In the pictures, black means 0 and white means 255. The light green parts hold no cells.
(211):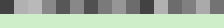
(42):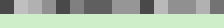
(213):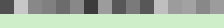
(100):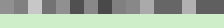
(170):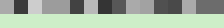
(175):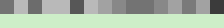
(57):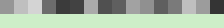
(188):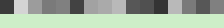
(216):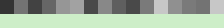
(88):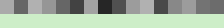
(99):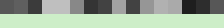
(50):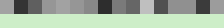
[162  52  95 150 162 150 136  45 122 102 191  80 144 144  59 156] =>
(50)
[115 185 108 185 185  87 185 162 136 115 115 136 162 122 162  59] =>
(175)
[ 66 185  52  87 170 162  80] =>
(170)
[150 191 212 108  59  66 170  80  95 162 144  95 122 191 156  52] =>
(57)
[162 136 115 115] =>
(175)

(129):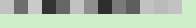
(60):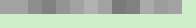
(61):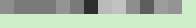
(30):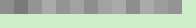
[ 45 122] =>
(129)
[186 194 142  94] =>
(61)
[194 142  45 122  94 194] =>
(129)
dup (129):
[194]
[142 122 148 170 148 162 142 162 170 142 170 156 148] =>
(30)

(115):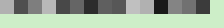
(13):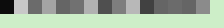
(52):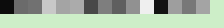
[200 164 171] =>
(52)
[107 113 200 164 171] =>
(52)
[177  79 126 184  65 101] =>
(13)
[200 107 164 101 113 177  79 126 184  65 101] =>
(13)
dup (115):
[177]
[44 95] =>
(115)
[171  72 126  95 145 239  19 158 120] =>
(52)

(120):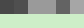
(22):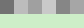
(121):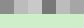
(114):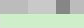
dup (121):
[188]
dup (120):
[154]
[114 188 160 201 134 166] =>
(22)
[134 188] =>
(114)
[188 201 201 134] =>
(114)
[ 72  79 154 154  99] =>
(120)
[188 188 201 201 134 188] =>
(114)

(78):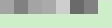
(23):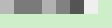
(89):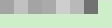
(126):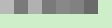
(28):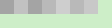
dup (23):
[122]
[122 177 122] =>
(126)
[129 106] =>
(126)
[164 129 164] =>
(78)
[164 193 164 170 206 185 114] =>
(89)
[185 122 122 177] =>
(23)
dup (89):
[164]

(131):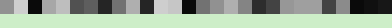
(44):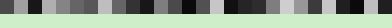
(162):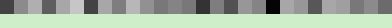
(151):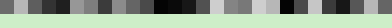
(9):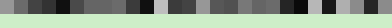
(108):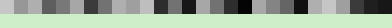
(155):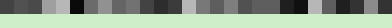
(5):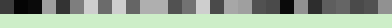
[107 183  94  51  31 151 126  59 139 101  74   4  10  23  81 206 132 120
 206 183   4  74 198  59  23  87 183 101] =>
(151)
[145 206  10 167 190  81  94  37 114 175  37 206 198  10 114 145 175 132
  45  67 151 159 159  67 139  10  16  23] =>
(131)
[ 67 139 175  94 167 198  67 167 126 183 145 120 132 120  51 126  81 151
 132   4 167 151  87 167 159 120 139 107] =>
(162)
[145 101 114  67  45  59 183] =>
(155)

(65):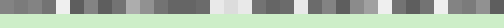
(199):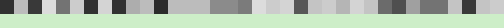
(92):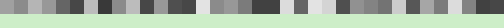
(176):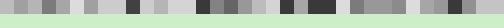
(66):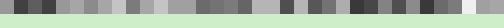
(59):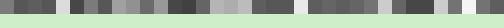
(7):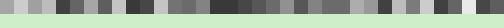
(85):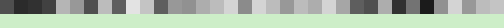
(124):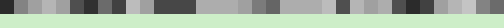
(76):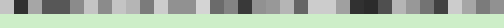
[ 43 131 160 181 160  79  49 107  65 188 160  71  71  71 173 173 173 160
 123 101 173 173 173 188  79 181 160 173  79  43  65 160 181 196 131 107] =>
(124)
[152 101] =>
(92)
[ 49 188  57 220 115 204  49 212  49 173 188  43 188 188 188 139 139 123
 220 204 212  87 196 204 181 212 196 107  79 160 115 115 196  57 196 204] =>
(199)
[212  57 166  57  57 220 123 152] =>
(176)
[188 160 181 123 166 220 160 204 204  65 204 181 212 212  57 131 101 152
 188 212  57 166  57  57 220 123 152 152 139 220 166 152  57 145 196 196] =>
(176)

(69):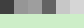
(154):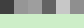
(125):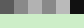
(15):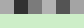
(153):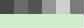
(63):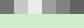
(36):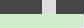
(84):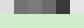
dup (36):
[71]
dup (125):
[137]

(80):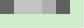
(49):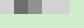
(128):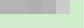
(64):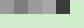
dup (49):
[211]
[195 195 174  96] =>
(80)
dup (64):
[154]
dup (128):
[180]
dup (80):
[195]
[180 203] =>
(128)
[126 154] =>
(64)

